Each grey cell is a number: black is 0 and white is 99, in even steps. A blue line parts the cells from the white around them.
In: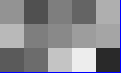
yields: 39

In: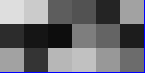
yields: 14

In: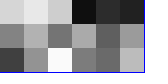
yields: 17

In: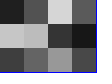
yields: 83

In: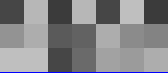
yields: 74

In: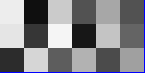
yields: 65
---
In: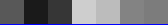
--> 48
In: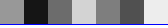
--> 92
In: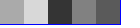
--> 35
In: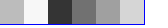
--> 83
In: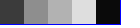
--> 4
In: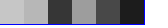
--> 11
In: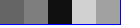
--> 62
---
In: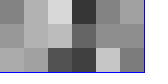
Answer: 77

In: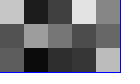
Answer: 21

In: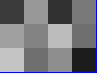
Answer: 55

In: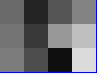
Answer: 6

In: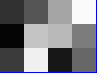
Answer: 9

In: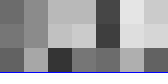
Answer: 68

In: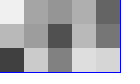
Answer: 86
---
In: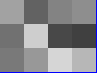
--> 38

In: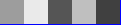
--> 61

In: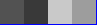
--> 61

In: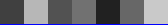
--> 32

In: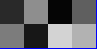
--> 16

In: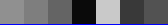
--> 32

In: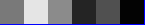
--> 31

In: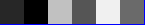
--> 33
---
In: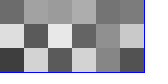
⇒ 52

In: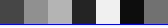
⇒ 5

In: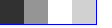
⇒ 99

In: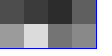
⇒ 45

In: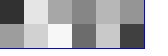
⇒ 78

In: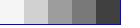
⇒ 47

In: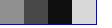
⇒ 6

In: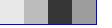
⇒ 21

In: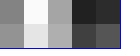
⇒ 25

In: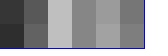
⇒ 63
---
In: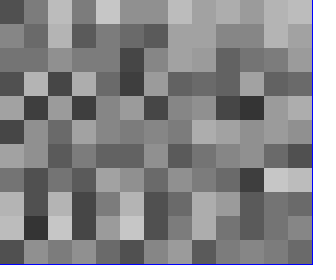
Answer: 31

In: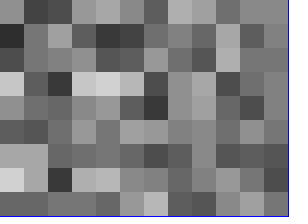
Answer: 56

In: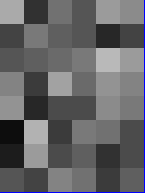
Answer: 66

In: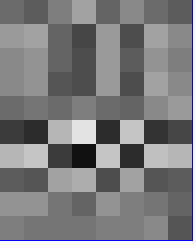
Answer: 42

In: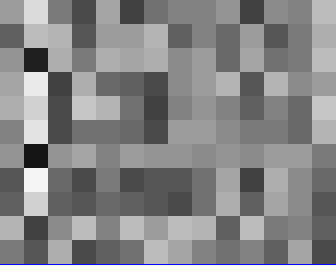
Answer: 60

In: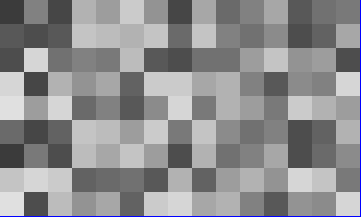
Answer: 23

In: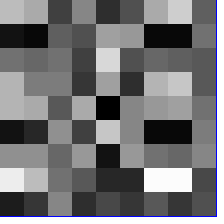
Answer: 73

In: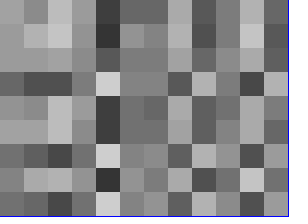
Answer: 63

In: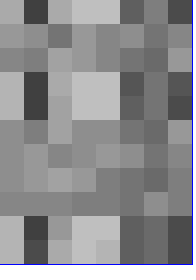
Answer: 66
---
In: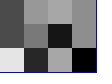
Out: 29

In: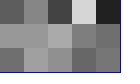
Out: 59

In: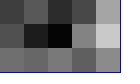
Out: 31

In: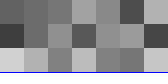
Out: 24

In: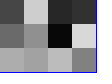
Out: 41

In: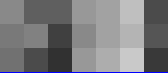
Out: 47

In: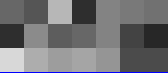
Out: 18
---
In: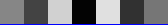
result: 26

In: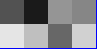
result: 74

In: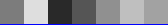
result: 86

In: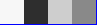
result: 18

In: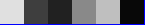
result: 24

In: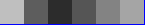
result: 36
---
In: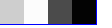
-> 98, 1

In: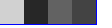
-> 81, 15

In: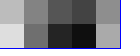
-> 86, 6

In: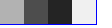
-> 93, 14

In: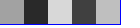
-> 84, 16

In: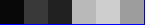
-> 80, 3

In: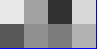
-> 90, 19
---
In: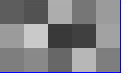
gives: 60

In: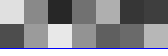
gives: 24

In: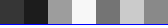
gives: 53

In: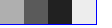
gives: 92

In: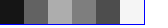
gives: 95

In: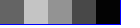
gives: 1

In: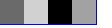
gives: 63
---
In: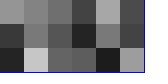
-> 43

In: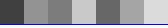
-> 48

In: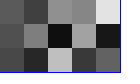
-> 56

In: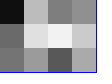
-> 49

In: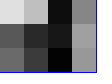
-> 5

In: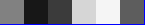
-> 23

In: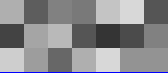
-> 50
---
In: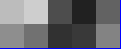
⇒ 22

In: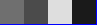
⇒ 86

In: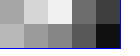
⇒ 34

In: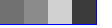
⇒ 81

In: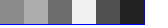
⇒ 31

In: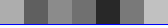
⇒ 47

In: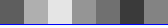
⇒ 22

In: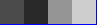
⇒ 58
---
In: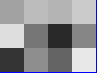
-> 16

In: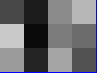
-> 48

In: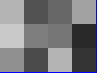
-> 46

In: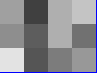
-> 68

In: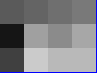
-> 54

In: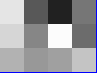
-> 98

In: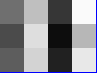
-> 5
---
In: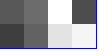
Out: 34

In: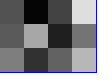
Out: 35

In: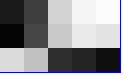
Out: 2

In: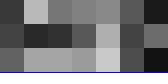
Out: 26

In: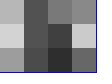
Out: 82

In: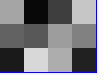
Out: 38

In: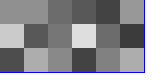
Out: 79

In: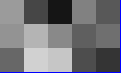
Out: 57

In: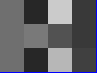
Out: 43
